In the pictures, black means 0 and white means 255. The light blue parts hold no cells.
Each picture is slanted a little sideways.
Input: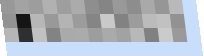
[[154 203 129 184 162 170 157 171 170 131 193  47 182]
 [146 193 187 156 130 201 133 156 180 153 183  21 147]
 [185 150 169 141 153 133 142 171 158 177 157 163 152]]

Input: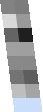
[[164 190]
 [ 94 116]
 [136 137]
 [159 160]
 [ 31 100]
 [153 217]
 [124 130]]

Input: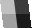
[[ 28 160]
 [ 60 192]]

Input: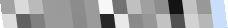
[[183 210  81 195 151 138 233  39 155 139 155 155 129  98 220]
 [152 194  20 142 160 192 114 247 155 140 154 155 186 218 162]]

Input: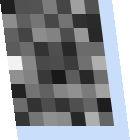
[[101 174  39 139 144 117  53]
 [ 29 100  79  51  77  50 108]
 [161 123 145 133  97 115  34]
 [110  40  92  25  56 130 144]
 [175 112  60  76  73 136 242]
 [107 107  40  79  51 108  91]
 [ 40 152  77 130 141  68  97]
 [ 42  48 116  72 117  95 141]
 [ 81 160  69 124  83  81  31]]

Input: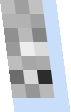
[[184 150 181]
 [ 44 217 108]
 [171 167 189]
 [219 238 154]
 [132 186 144]
 [161 178 179]
 [193 159 188]]

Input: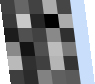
[[ 90  96 130  43  62]
 [ 51 181  64  48 186]
 [121 189  80  19 137]
 [ 47 137  65  80  28]
 [171   2  37 201  58]
 [ 70 173  66 102  66]]
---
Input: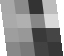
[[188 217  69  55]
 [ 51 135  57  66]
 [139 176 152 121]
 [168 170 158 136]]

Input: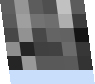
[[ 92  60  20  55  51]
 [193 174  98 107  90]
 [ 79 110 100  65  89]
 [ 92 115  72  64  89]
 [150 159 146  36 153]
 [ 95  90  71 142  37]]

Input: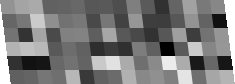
[[135  16 150 151  22 180]
 [121  99 115 134 104 166]
 [162 147  61 203  25 111]
 [100  87 159  90 172 228]
 [ 49  61  87   1 236 127]
 [ 90  62  50  96 138 144]
 [127 150  73 125 111 136]
 [ 78  66  88  48 171 177]
 [ 89 119 167  60 225 107]
 [ 87  73  94  46 201  97]
 [104 120 131  97  99  57]
 [ 99 114 129 109 114 183]
 [ 97 143  74  89 104 111]
 [170 203 165 184  21 118]
 [164 119  51 192  18 100]
 [147 102 115 179  49  96]]

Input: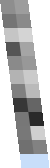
[[157 138 212 165 152 202 186 101  42 208 130]
 [142 117 197  85 138 179 128  55 119 120 112]]

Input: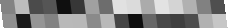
[[ 79 198]
 [129 177]
 [177  77]
 [212  63]
 [227  72]
 [171 103]
 [219  14]
 [225  69]
 [109 185]
 [160 138]
 [ 55 184]
 [ 15 185]
 [ 85 130]
 [ 75 149]
 [188  26]
 [131 144]]

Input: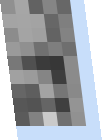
[[103 127 131 111 139 139 137 148 145]
 [133 103  99 126  55  62 118  63 112]
 [ 98 163 160 112  59 133 163 101 202]
 [166 165 164 144  80 155  94  83 130]
 [144 164 140 154 120 161 102  87  91]]

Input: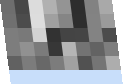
[[169 155  76 126 173]
 [130 131 131  99 117]
 [ 45  46  69 115  81]
 [148 133  68 181 161]
 [177 160  50  55 124]
 [220 221 211 123 104]
 [ 71  76 121 145 124]
 [110 112 125 125  97]]
